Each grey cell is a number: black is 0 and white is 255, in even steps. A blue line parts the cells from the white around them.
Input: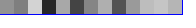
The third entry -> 211
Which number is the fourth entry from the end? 154
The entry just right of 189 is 197
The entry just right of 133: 175

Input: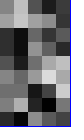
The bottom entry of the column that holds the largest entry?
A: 90
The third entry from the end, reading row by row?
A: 141
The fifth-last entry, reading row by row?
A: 41
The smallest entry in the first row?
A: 28
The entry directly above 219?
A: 169
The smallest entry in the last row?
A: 7
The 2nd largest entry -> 204
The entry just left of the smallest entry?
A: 35
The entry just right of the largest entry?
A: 169
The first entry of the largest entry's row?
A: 133
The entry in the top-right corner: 59
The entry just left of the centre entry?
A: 28
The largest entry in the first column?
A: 161

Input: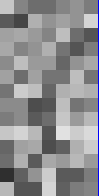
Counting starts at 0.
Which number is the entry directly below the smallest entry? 184
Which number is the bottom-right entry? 132
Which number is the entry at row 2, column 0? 161
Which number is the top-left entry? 198
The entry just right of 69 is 176
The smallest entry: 47
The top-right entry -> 124
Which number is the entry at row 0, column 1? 132
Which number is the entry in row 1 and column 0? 90
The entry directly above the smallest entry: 109
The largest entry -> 225
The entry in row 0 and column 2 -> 109
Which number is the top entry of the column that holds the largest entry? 132
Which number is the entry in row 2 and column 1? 168
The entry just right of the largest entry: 204
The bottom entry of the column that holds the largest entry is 96
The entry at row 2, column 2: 154
